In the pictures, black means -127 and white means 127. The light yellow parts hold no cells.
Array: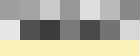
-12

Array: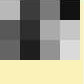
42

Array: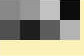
-34

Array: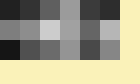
-26

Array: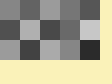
-22

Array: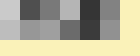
-68

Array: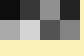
-44

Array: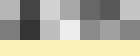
32
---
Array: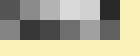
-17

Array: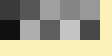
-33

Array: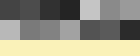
-44

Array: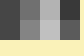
4

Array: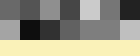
-1

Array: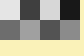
32

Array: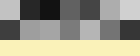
53
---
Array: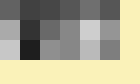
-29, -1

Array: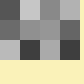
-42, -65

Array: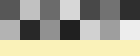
-40, 109

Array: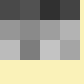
-54, 37

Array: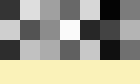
-75, -15

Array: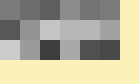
-4, -54

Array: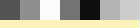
-44, 77

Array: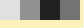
96, -12
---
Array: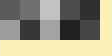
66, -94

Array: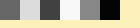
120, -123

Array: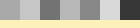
89, -73

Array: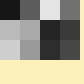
100, -105

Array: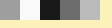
121, -103

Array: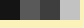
66, -107

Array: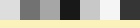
117, -103
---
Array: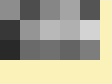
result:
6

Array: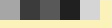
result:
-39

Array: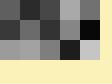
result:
-56

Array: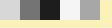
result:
-98

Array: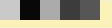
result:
43

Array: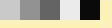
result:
-27
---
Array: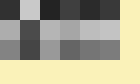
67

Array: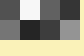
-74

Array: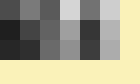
52

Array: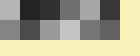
-71

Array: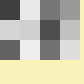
65

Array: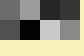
-74

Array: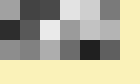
52

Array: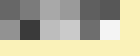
-40

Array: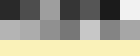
114
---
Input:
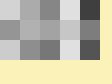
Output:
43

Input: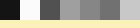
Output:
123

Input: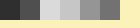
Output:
-48

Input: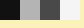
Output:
52

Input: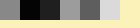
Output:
-123

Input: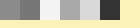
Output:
-8

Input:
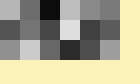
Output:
-18
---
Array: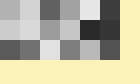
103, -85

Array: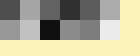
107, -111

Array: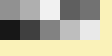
113, -104

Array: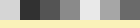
105, -78

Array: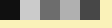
75, -111

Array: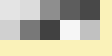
118, -62

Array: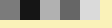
90, -106

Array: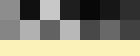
72, -119
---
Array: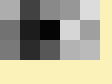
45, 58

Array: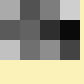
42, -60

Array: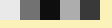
105, -70

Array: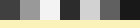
-63, -103

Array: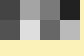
-59, 58

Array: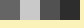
-26, -82
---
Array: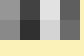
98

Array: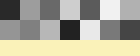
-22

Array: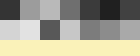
57

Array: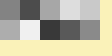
39

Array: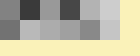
25

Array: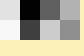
-32
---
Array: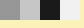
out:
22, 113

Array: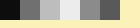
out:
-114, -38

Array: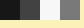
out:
-104, -6

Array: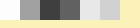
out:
125, 81

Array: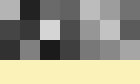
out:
52, 37

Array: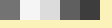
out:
-12, -66
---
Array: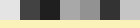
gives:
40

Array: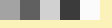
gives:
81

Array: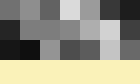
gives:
6

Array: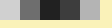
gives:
-94

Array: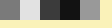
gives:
-68

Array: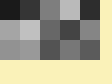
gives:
-24

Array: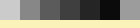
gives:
-64

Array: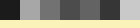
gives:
-51

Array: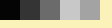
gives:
-20
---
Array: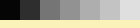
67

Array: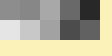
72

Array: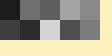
36

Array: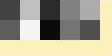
63

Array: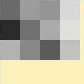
88

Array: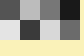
88

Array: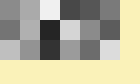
92
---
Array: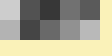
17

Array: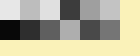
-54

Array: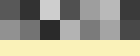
36

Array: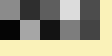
-2

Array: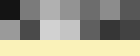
-73

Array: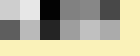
64

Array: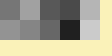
-95

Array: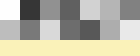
45
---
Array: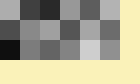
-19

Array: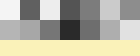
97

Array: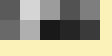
-69

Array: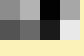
105

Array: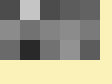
-5

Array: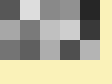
-70

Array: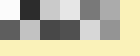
20

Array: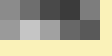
-38

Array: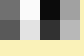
56
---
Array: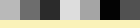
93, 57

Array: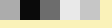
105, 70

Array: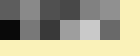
73, 30

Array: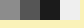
111, 12

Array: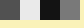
106, -6

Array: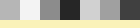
115, 81

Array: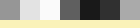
122, 99

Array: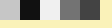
112, 70
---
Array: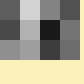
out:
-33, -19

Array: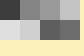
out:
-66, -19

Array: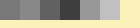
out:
-7, 64

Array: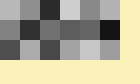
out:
56, 29

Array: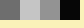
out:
-17, -121

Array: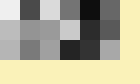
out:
111, 40

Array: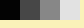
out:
-124, 98

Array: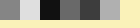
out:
5, 48

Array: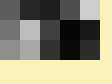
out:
-34, -83

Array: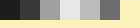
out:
-98, -18
